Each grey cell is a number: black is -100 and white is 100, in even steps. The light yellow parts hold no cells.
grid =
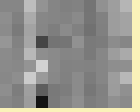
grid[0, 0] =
5
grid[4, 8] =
6
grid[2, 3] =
5
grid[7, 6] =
9
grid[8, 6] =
12
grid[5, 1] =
7
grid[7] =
[11, -2, 25, -26, -5, -2, 9, -7, 1, 22, 13]
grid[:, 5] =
[0, 3, 9, -8, 4, 2, 1, -2, 3]
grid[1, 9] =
23
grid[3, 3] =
-46
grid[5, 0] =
8
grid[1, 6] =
8
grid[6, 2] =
59
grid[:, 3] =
[15, 6, 5, -46, 11, 65, 21, -26, -85]
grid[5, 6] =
3
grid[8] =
[6, 1, 22, -85, -4, 3, 12, -2, 2, 13, 8]
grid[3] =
[18, 2, 30, -46, -9, -8, 14, -4, -3, 10, 5]
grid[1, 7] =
-8
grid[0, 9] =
24
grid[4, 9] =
23
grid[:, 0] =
[5, 11, 9, 18, 9, 8, 7, 11, 6]

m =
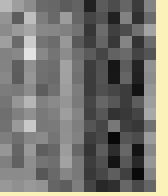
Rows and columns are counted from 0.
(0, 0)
45
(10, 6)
-1
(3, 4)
-15
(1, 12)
-16
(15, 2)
20
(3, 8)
-21
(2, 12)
29
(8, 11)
-27
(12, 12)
6
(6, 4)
-16
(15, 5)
-26
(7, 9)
-45
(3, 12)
-16
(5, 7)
-52
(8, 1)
18
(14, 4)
-18
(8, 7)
-45
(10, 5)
13
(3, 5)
19
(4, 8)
-46
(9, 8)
-32
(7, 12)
18
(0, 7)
-74
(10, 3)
-6
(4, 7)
-29
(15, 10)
-19
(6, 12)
10
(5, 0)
3
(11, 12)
22
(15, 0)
19
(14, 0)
9
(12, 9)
-65
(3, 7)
-51
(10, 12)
-12

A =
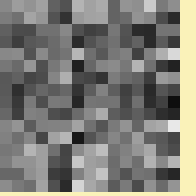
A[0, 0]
7
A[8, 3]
-39
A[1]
[-3, -11, 29, 18, -35, -61, 21, 27, 29, -22, -16, 15, 7, -40, -67]
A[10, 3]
0
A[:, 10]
[16, -16, -35, -37, 0, -6, -16, -50, -46, -38, 15, -11, 1, 5, -35, -4]
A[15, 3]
28
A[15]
[10, -5, -13, 28, -37, -67, 66, 31, 17, -29, -4, -41, 14, -16, 16]
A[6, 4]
4
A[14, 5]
-59
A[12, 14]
-40
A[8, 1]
-56
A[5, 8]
4
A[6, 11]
-23
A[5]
[-7, -17, 18, -37, -6, 11, -75, -19, 4, 9, -6, 41, -11, -55, -73]
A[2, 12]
-68
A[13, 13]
7
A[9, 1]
-51
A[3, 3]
-27
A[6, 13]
21
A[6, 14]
13
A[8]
[-28, -56, -4, -39, -5, -7, -70, -8, -10, -9, -46, -12, -65, -49, -89]
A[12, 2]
41
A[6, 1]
-24
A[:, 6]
[41, 21, -37, -66, 43, -75, -42, -60, -70, -16, 28, -82, 9, 55, 1, 66]
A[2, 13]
-9
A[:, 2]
[15, 29, -41, -31, -35, 18, -46, -35, -4, 1, -28, 5, 41, 15, 13, -13]
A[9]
[-19, -51, 1, -2, -39, -45, -16, 8, 35, -27, -38, -26, -43, -64, -71]
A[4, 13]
37
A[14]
[-19, -19, 13, 22, -53, -59, 1, 26, 53, -13, -35, -9, -12, -57, -70]
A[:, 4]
[-24, -35, -11, -16, -17, -6, 4, -29, -5, -39, 2, 27, -12, -34, -53, -37]
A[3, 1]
-51

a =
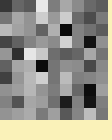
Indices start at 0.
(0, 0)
-57
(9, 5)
-31
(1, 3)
61
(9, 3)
-4
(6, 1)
18
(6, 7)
4
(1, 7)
-40
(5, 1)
30
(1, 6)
-17
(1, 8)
-4
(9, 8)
-7
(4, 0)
18
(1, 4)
20
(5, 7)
-43
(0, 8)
-28
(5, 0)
-24
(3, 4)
9
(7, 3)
16
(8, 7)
-84
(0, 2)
-30
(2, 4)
38
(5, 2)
37
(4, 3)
57
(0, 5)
32
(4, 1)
-63
